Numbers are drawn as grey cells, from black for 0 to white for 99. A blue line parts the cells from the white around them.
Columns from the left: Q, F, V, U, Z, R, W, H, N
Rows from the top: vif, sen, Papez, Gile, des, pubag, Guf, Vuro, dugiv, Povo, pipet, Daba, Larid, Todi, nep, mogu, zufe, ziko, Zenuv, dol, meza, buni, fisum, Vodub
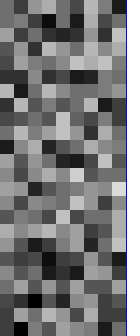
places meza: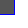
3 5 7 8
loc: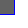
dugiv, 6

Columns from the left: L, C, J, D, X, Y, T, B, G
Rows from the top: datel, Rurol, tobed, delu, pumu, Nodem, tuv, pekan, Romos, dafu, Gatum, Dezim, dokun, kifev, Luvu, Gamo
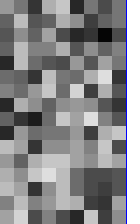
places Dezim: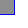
7
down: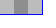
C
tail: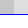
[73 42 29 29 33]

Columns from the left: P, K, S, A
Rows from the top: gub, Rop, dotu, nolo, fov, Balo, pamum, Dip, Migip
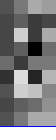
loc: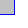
pamum, 3
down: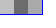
S
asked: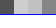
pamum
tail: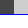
[23 66]
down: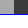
S
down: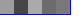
A
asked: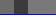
fov

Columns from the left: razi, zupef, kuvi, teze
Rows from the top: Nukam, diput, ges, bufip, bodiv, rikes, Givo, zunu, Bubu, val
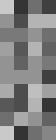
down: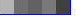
teze
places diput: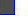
2
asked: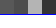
zunu
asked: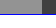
rikes
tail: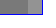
[43]
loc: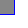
val, 4

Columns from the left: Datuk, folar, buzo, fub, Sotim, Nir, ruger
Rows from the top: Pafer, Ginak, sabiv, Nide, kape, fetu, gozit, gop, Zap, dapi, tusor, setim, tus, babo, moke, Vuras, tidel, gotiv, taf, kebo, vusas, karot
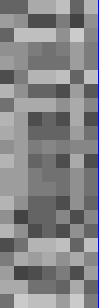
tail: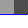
[39 30 66 30]
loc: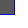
gozit, 7

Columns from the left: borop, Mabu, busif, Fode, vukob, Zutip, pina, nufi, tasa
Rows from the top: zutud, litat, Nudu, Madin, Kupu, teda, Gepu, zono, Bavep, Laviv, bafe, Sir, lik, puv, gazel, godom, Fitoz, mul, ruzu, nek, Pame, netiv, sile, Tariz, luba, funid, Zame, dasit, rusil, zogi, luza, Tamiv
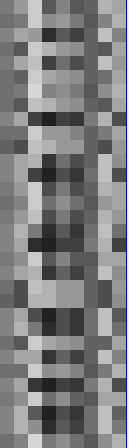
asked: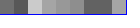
luba
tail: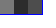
[21 43 74 43]
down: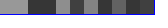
Zutip
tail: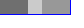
[51 38 47 64]
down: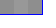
tasa
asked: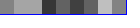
funid

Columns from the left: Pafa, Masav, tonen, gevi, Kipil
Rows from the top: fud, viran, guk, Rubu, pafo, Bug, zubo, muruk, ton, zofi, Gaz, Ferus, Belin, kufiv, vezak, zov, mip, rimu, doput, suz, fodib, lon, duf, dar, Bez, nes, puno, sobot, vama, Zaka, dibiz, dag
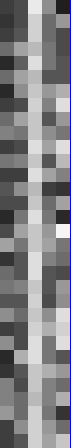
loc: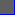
pafo, 2
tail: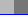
[29]

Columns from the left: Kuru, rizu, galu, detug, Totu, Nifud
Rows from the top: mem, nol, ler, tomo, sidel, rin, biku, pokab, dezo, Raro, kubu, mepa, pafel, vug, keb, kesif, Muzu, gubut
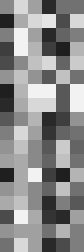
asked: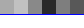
keb
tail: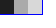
[89 29 84]
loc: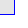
nol, 4
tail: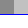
[84 39 79]

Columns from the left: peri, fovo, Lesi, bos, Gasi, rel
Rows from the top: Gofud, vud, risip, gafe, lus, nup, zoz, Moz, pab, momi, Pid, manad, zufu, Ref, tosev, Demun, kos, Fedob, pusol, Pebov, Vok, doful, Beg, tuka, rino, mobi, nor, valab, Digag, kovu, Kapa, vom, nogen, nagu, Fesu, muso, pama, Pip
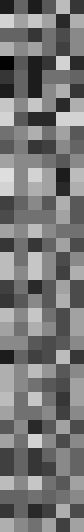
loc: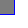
Pid, 2
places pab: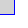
1 5 6
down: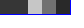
Lesi
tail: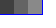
[34 68 34]
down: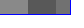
bos
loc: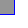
nor, 4
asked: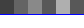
tosev

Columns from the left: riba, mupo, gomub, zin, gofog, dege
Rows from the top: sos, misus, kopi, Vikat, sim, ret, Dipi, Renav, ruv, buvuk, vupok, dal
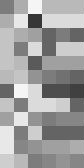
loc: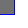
ret, 5
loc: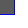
sim, 3

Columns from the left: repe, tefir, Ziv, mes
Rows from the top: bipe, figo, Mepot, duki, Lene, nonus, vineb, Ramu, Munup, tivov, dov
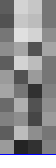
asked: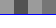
nonus
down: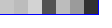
Ziv
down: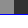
Ziv
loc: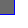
Ramu, 1
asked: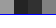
dov

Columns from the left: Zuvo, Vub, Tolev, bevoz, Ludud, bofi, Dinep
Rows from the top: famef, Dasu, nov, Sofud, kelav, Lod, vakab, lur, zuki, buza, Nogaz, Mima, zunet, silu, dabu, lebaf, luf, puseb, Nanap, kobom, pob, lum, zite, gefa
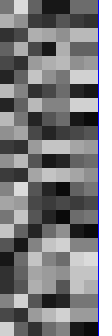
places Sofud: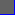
1 6 7
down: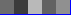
bofi
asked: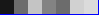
Nanap
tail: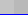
[64 56]
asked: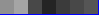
buza

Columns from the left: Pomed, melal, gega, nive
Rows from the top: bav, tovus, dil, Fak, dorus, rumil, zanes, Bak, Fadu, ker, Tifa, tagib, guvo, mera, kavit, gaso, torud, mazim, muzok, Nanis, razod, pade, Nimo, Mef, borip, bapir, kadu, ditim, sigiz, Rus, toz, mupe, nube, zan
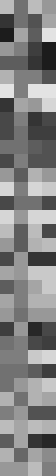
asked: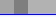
pade
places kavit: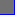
2 3
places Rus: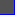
3 4
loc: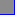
nube, 4
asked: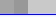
Nanis
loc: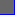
nube, 2

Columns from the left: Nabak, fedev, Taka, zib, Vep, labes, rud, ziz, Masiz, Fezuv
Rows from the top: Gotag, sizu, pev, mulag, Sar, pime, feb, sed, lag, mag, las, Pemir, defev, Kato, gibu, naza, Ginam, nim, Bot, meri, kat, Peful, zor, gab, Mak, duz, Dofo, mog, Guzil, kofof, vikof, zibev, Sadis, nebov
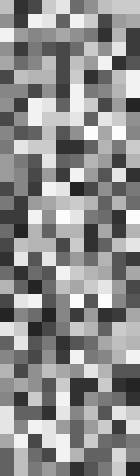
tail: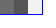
[79 70 65 33 65]
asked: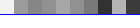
pev
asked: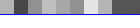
Dofo
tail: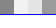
[38 60 79 23 89]
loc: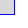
Sadis, 9
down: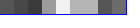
Taka

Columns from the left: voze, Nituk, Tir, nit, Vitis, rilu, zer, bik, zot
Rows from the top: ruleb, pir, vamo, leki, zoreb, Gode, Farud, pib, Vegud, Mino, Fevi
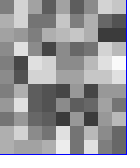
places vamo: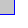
6
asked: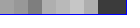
vamo
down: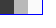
zot

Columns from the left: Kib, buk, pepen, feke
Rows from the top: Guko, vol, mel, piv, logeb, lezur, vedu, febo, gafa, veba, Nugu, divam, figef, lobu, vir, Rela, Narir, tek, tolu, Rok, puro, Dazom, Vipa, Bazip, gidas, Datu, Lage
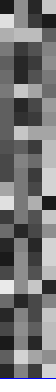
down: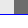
Kib
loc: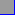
febo, 4
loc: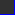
gafa, 2

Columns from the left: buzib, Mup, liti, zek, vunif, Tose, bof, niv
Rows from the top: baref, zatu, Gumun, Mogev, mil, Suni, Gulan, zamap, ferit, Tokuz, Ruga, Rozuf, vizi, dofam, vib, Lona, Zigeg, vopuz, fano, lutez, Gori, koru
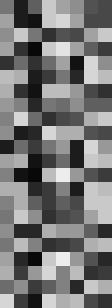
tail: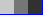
[32 28 63 78]
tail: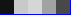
[28]

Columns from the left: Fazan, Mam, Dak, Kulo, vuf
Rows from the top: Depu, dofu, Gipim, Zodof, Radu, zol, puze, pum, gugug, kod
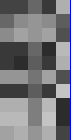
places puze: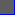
3
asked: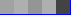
kod
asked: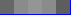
dofu
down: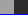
Kulo
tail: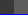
[22 76]

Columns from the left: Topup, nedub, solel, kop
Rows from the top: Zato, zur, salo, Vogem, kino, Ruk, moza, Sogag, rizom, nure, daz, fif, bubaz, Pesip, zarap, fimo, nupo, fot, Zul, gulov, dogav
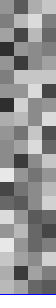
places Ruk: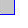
2 3 4
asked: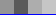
Zato
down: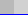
kop
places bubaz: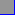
2 4
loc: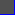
nure, 4

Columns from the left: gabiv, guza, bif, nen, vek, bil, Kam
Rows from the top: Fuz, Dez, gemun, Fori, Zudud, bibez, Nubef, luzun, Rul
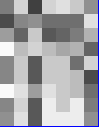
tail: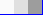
[87 78 73 43]
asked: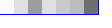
Nubef
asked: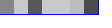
bibez
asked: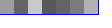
gemun
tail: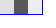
[92 92 56]

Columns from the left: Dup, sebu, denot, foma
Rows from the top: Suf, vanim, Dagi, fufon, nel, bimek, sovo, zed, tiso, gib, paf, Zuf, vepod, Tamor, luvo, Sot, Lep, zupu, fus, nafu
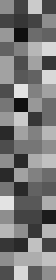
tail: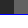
[34]
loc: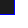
Sot, 4
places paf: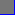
2 3

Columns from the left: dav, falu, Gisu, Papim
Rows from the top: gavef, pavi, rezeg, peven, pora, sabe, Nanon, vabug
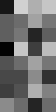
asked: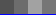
pora
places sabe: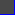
1 2

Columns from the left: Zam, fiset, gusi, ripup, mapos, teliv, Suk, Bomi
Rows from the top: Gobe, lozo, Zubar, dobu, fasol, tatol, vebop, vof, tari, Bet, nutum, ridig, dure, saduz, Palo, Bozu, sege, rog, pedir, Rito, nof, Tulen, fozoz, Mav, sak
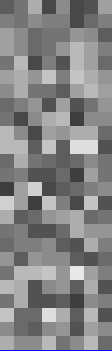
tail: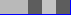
[86 86 32]
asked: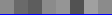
Mav
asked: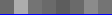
ridig

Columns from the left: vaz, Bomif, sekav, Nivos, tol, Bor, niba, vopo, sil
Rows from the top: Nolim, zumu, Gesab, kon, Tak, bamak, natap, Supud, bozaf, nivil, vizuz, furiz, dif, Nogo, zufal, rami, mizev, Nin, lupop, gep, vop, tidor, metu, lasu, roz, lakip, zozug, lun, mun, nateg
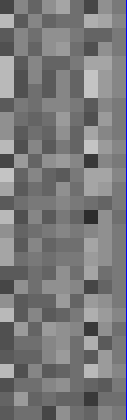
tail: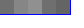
[35 47]
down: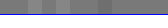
sil
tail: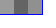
[60 52 22 52 47]
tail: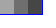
[56 47]
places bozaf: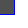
7
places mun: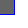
1 3 5 6

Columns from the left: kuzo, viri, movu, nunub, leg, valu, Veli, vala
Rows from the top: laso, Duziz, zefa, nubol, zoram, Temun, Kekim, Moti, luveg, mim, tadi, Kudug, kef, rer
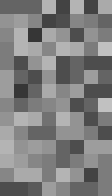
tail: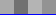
[30 48]
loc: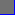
luveg, 4
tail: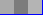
[57 26 48]
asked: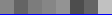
Moti
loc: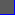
rer, 3
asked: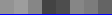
Duziz

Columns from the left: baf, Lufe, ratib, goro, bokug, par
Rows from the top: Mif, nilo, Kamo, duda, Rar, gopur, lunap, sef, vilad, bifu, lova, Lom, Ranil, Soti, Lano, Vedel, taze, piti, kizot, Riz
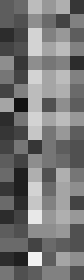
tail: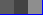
[46 41 31]
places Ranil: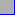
3 5

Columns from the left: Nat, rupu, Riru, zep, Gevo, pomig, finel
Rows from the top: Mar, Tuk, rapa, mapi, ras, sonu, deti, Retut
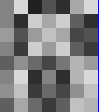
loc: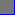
ras, 5
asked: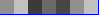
deti
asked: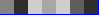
Tuk
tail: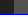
[18 65 84]
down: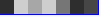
Gevo

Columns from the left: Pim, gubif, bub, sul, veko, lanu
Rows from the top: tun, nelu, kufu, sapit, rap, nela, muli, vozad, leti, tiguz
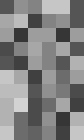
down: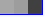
bub
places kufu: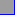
1 3 4 6
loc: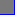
muli, 5
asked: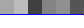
nelu
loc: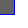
tiguz, 3

